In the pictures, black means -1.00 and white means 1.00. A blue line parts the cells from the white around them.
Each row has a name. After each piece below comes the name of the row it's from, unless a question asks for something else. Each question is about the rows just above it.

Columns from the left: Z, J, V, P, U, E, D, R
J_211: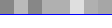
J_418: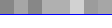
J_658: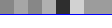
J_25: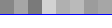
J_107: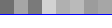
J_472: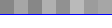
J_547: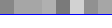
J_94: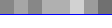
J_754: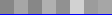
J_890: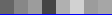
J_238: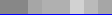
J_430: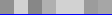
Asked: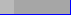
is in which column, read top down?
J
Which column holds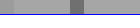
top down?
R
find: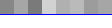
J_25
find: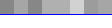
J_418

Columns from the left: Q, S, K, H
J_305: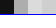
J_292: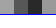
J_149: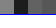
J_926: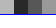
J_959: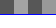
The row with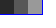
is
J_926
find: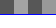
J_959
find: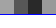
J_292

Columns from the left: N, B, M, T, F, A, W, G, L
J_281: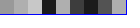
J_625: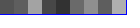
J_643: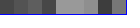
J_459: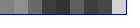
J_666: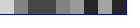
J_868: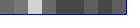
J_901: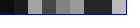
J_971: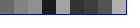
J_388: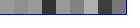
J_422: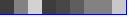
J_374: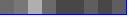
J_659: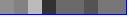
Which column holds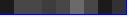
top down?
T
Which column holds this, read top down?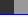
F
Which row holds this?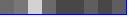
J_868
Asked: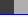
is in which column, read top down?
W
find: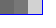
J_868
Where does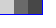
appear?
J_868

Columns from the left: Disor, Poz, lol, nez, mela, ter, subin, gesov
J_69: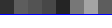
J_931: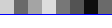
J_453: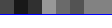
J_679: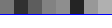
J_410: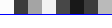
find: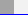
J_410
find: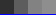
J_679
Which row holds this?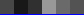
J_453

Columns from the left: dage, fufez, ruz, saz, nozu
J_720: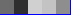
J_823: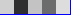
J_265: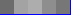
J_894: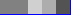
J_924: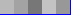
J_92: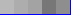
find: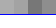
J_92
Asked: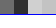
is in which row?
J_720
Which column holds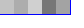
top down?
ruz
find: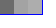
J_265
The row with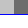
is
J_823
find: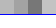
J_924

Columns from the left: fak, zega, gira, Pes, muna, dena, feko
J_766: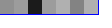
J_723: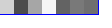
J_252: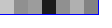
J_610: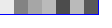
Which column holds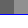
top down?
muna
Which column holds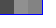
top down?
zega
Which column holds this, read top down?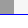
Pes
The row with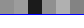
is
J_252
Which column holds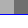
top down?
feko

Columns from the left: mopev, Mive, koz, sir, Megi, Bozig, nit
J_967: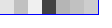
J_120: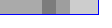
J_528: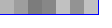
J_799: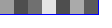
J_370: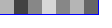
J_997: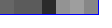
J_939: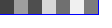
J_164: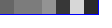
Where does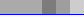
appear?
J_120
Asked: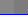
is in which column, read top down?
nit
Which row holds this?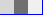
J_939

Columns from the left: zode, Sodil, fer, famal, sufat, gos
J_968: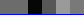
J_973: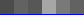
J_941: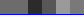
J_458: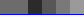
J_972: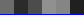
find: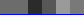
J_941
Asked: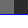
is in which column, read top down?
Sodil
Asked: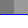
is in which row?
J_458
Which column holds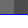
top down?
zode
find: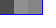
J_972

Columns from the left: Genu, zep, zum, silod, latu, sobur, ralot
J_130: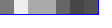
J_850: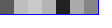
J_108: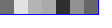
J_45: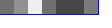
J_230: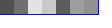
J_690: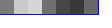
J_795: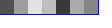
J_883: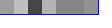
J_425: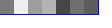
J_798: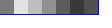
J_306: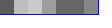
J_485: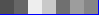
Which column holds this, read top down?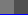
Genu
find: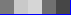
J_690
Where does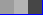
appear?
J_425
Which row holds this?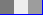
J_425
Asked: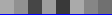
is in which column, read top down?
sobur

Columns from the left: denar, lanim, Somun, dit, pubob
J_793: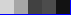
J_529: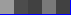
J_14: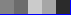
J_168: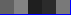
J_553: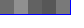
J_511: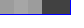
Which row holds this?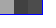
J_793
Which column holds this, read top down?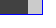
Somun
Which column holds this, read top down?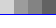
denar
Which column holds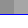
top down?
lanim
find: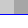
J_14
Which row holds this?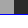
J_14

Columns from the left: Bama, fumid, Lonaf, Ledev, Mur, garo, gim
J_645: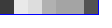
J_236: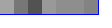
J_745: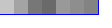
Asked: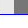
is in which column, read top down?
fumid
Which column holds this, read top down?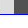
Lonaf
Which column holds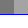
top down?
fumid
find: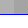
J_645
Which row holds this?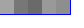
J_745
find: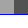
J_645
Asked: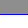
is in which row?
J_236

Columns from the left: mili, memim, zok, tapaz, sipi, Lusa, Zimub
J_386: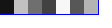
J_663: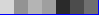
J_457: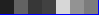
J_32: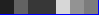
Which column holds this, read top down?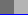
zok
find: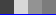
J_457
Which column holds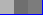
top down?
Zimub

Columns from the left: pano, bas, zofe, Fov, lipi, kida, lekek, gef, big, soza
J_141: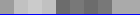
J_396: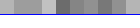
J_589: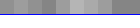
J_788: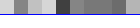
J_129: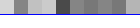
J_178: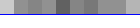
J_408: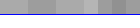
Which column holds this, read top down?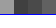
lipi
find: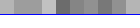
J_396
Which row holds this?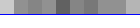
J_178
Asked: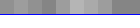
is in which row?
J_589
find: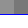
J_396
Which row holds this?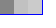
J_129

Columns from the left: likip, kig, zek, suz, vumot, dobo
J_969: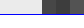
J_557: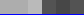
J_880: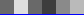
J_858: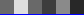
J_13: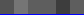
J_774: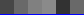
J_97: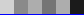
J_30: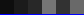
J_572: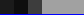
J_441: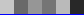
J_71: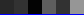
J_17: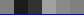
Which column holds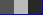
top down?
dobo
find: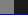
J_17
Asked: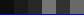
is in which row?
J_30

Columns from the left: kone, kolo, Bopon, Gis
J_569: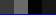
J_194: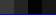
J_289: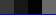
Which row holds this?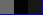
J_569
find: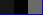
J_289
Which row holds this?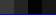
J_194
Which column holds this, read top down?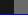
Gis

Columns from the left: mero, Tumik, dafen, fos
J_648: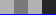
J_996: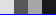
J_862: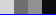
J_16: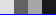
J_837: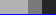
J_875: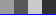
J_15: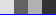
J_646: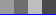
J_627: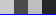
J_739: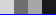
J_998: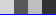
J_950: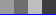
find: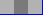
J_648
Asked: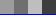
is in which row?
J_950
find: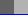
J_15

